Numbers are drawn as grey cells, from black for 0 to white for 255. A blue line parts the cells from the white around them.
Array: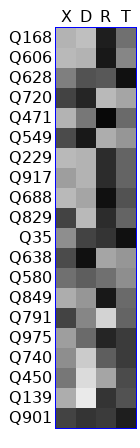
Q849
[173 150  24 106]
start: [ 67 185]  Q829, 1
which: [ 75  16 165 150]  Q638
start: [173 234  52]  Q139, 1
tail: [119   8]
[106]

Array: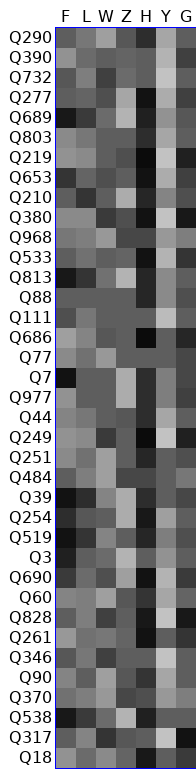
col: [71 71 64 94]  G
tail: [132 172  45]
[94 71]
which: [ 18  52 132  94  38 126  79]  Q519
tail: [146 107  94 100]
[ 94 179  64]

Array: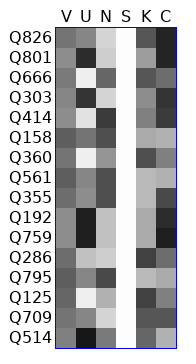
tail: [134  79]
[253 185 177]
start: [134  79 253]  Q561, 2
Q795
[ 94 134  73 253 185 170]
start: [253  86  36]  Q826, 4

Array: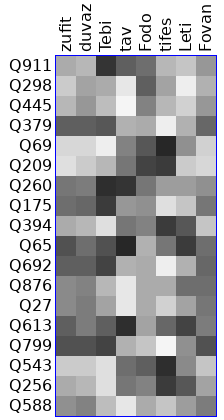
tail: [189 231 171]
[197 157 124]
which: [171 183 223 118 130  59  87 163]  Q256

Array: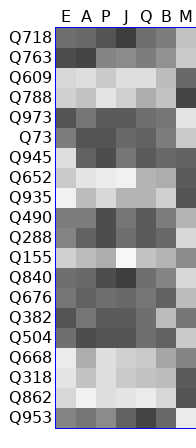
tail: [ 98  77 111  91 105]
[215]
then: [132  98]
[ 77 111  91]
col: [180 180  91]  Q
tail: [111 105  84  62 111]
[125 194]
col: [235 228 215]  E

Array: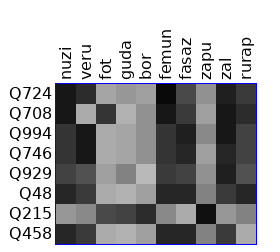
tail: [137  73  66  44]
[137 171  16 151 130]
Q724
[ 23  44 165 151 159   9  73 145  31  58]
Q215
[151 137  73  66  44 137 171  16 151 130]
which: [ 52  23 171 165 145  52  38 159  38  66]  Q746

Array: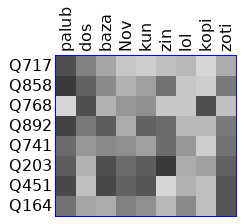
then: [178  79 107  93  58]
[171 159  99]
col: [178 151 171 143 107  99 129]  Nov
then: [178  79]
[107  93  58]
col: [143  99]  kun

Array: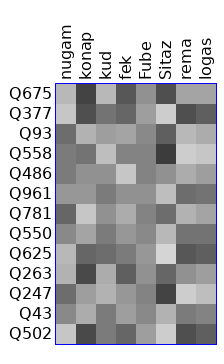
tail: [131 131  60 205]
[198]
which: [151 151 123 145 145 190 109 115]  Q961

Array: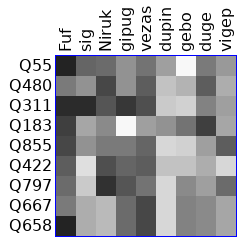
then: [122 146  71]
[146  93 194]
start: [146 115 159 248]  Q55, 4
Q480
[122 146  71 146  93 194 179  93 173]

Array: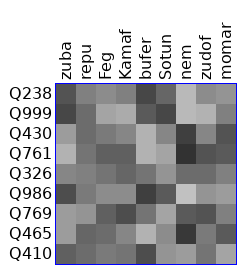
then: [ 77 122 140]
[140  63  90]
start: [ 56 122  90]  Q465, 7

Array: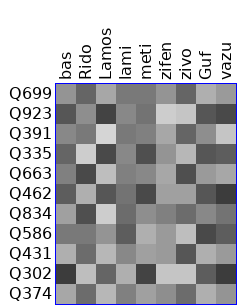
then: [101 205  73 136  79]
[148 183  86]
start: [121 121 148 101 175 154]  Q699, 4

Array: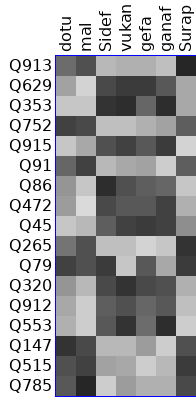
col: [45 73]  Sidef
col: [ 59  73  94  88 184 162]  Sidef
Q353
[198 198  51  45 102  45 168]
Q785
[ 88  38 205 156 176 176  73]
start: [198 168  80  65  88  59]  Q915, 1
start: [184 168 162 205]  Q91, 3
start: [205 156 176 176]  Q785, 3

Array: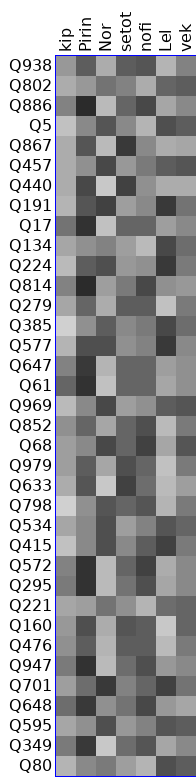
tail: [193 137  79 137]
[ 93  65 122]
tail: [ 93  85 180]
[130]
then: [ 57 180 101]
[101 158 144]
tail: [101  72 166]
[137]
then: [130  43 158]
[122  72 144]
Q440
[172  72 200  65 144 172 172]

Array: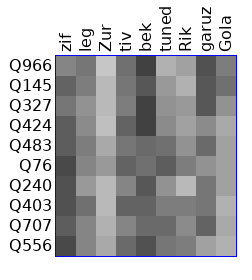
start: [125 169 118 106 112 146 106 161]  Q483, 2
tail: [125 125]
[118 177]

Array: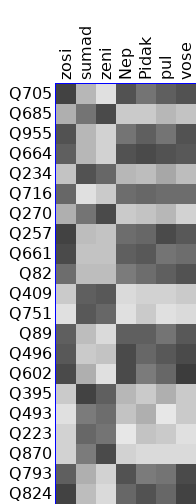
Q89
[ 95 189 218  95  95 116  88]
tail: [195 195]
[ 95  88 116 109]
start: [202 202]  Q685, 4
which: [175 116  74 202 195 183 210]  Q270

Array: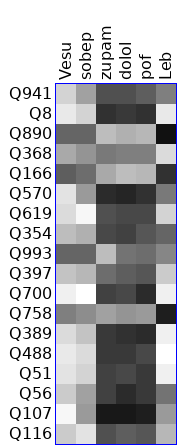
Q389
[219 195  57  49  43 240]
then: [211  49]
[ 57  49 233]

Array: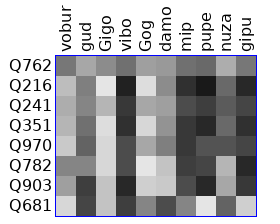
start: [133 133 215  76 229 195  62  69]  Q782, 1
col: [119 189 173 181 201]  vobur
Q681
[215  69 195  62 133  76 133 229  99 207]
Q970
[201  99 215  76 167 127  56  83  83  69]
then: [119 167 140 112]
[159 153 112]

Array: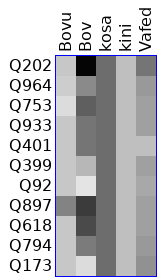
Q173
[199 220 109 191 145]
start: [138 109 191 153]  Q964, 2
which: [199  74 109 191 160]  Q618
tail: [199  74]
[109 191 160]
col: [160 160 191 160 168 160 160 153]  Vafed

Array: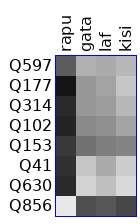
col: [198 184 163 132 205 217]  kisi
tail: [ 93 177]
[171 184]

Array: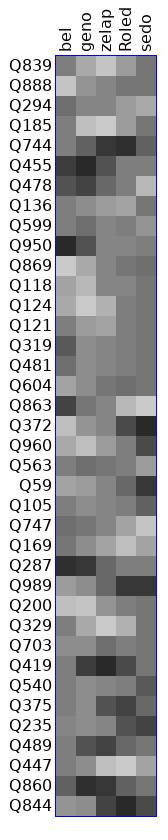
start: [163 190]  Q169, 3
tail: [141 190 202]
[163]

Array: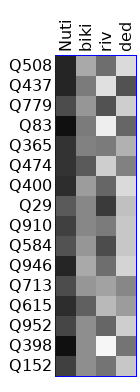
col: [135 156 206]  ded
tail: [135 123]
[199]
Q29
[ 90 135  58 192]
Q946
[ 37 169 110 212]
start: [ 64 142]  Q152, 1

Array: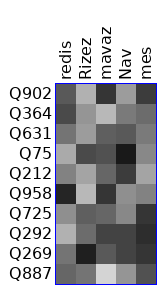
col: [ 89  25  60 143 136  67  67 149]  Nav
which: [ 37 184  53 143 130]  Q958
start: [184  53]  Q958, 2
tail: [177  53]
[156  60]

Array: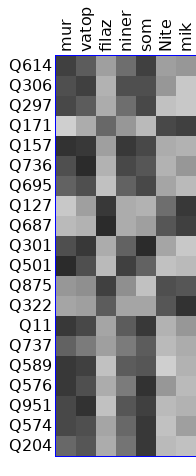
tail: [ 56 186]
[193]
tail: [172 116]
[ 56 186 193]
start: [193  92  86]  Q589, 3
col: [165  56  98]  mur
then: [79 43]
[178  72  86]
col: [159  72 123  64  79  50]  vatop

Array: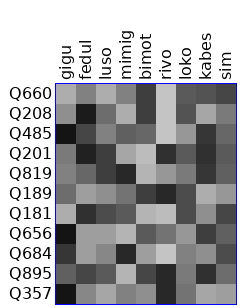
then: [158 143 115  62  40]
[ 76 173 151]
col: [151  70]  sim
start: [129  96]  Q485, 3
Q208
[143  27 109 173  62 196  83 166 122]
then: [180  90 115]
[151  62  96]
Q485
[ 20  70 129  96 103 196 151  54 103]
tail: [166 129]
[143  40 115 166 158]

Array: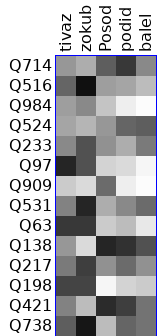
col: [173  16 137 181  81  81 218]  zokub
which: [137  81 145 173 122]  Q233
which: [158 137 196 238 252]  Q984

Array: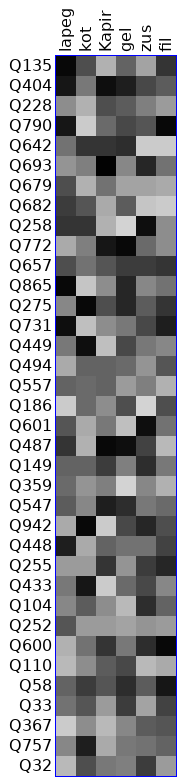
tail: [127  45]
[120]
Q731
[ 14 191 141 120  72  30]

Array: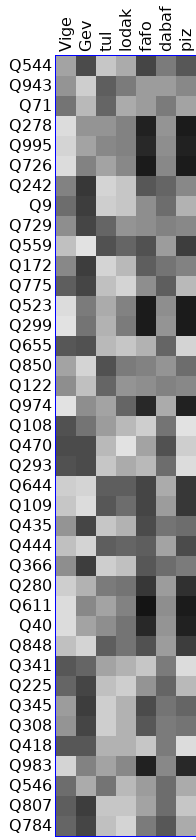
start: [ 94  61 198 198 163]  Q807, 1
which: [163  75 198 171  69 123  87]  Q544
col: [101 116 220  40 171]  piz
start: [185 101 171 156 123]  Q71, 2
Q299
[226 116 178 123  27 148  27]
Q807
[ 94  61 198 198 163 109 198]
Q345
[156  61 206 178  75 116 101]

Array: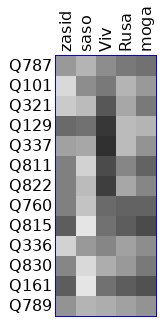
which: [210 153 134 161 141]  Q336
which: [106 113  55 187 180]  Q129
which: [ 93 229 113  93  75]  Q815
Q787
[153 180 141 121 113]
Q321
[202 187  87 167 121]

